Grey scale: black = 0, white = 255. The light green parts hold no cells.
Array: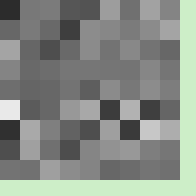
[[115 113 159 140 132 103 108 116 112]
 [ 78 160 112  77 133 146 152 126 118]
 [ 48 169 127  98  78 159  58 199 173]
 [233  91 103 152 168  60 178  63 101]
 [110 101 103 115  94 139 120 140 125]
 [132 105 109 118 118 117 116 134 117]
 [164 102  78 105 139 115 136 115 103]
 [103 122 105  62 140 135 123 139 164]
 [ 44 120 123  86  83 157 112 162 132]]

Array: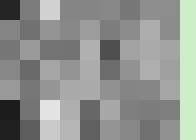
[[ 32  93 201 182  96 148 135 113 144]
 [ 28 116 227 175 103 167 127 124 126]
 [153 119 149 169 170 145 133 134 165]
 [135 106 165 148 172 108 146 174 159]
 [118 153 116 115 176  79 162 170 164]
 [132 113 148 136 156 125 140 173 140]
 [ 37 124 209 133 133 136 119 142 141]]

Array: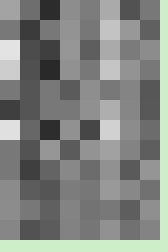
[[134  82  92 130 118 145 113 131]
 [140 120  96 131 115 120  94 143]
 [139  92  85 124 119 153 136 113]
 [120  63 100 136 108 145  90 149]
 [120  83 150  91 147 161 131  94]
 [224 103  45 145  70 209 140 108]
 [ 63  85 120 120 144 174 134  88]
 [120  85 120  91 142 120 132  87]
 [205  80  41 145 120 197 147 120]
 [227  76  63 150  94 170 123 140]
 [120  59 120 147 119 195 152  96]
 [163 110  44 141 124 170  82 120]]

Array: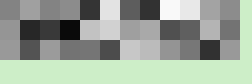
[[153  83 155 115 117  76 199 187 148 119  49 153]
 [149  39  57  10 194 209 159 169  80  95 180 115]
 [131 160 131 140  52 227  93  50 249 232 163 140]]

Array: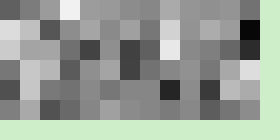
[[127 169  82 105 134 160 139 134 123 136  93 117 140]
 [ 80 198 121 114 137 119 134 134  37 140  58 186 171]
 [119 199 183  91 143 164  66 114 135 145 120 168 221]
 [203 164 165 112  67 143  65  96 232 137 127 103  44]
 [220 192  86 141 165 138 160 119 210 147 172 156   7]
 [ 96 124 155 241 156 153 140 135 170 149 144 148 114]]

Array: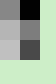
[[192  73]
 [181 125]
 [135   2]]
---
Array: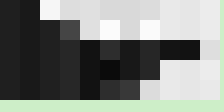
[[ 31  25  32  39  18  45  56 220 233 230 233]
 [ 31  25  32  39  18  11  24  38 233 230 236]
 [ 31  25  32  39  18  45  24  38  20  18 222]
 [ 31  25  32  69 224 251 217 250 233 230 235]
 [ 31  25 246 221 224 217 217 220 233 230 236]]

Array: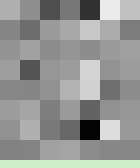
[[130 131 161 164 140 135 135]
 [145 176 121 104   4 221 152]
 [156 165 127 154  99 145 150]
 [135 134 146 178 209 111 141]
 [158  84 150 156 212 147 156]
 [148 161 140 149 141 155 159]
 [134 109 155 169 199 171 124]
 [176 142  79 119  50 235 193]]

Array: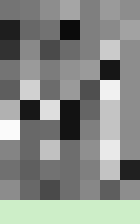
[[140 104  74 110 135  94 141]
 [112  95 114 110 127 195  32]
 [132 104 193 110 143 233 141]
 [250 104 107  19 127 195 140]
 [177  23 222  18 101 196 141]
 [ 94 209 108 154  79 241 141]
 [116 154 124 145 154  22 141]
 [ 50 137  74 107 127 203 141]
 [ 30 104 114  11 127 138 162]
 [116 120 141 165 127 154 141]]

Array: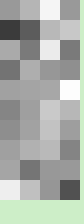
[[238 192 150  81]
 [165 117 152 153]
 [160 177 185 132]
 [142 162 194 158]
 [133 159 201 183]
 [161 164 167 253]
 [115 174 151 143]
 [170 122 235 122]
 [ 59  92 184 200]
 [153 181 245 153]]

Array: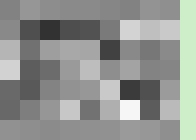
[[145 142 139 143 144 145 154 151 143]
 [104 126 150 199 114 175 246  92 186]
 [105  89 131 146 151 201  59  80 155]
 [210  93 108 154 189 142 163 131 133]
 [181 113 158 168 166  65 137 119 138]
 [137  79  50  78  82 122 211 191 201]
 [130 150 141 138 138 134 130 147 143]]

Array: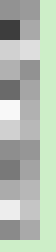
[[138 169]
 [237 197]
 [171 183]
 [121 163]
 [142 150]
 [208 184]
 [248 177]
 [106 165]
 [177 146]
 [209 222]
 [ 61 169]
 [146 154]]
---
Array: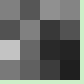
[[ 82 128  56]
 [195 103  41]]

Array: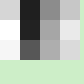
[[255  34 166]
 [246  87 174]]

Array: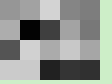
[[173   3  63]
 [ 84 209 171]]

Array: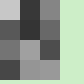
[[ 88  52 104]
 [116 160  77]]

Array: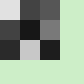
[[ 66  23 121]
 [ 42 200  29]]

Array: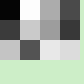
[[ 59 202 157]
 [196  83 232]]

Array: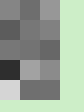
[[ 92 119 129]
 [119 115 103]]

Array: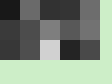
[[ 58  76 126]
 [ 55  78 209]]

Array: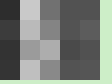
[[ 60 186 132]
 [ 51 155 173]]
